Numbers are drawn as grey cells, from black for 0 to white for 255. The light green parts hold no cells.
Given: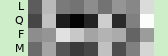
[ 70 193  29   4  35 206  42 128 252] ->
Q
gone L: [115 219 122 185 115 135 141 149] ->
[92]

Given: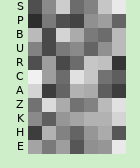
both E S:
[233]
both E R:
[158]

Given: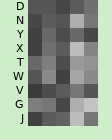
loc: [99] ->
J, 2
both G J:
[118]
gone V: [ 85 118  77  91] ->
[59]

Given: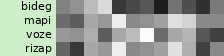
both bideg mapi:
[145]
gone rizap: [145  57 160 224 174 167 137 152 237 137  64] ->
[101]
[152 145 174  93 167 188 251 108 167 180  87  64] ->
voze

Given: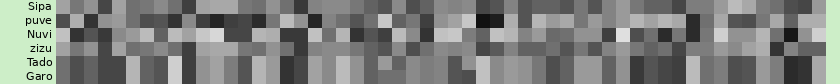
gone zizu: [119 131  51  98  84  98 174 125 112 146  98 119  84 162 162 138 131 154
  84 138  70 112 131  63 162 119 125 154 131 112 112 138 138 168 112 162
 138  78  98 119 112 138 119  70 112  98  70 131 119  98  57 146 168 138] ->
[90]
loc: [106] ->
Nuvi, 35

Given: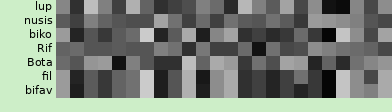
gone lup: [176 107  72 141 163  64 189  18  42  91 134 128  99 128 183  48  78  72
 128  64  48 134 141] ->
[11]
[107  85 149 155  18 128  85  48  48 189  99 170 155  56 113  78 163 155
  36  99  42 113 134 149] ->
Bota
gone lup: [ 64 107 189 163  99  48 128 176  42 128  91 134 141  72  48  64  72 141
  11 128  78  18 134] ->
[183]
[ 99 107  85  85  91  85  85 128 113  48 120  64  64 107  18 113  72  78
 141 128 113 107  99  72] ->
Rif
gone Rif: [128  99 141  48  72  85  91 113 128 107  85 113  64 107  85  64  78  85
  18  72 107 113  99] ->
[120]
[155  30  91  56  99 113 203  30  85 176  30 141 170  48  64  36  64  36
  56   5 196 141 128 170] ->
bifav
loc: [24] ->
fil, 10

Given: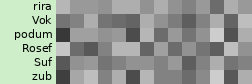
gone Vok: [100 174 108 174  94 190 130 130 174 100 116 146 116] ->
[124]
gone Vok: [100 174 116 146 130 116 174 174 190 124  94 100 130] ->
[108]
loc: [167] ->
zub, 1
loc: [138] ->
zub, 10
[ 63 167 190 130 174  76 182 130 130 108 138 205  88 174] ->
zub

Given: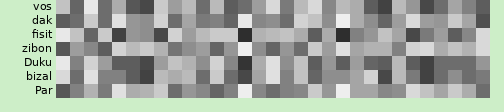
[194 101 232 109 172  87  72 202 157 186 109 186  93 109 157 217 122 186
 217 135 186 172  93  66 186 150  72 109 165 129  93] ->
vos
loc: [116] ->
zibon, 8
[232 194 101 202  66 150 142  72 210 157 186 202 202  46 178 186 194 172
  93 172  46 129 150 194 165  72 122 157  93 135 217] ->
fisit
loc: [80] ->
dak, 30

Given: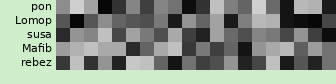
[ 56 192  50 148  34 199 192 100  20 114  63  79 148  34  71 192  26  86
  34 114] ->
rebez
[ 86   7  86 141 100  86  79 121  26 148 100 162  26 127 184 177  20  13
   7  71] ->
Lomop
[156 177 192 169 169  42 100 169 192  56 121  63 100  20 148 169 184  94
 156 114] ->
Mafib
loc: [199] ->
rebez, 5

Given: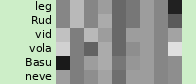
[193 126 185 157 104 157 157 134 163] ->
vid
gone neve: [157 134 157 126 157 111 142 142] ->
[163]
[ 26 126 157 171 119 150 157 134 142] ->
Basu
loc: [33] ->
leg, 8
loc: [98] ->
vola, 2
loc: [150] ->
Basu, 5

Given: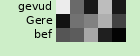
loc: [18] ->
Gere, 0
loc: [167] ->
bef, 2

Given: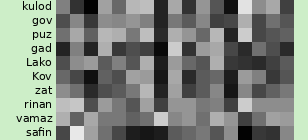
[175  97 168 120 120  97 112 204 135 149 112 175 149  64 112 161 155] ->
vamaz
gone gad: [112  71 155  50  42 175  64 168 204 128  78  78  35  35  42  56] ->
[9]

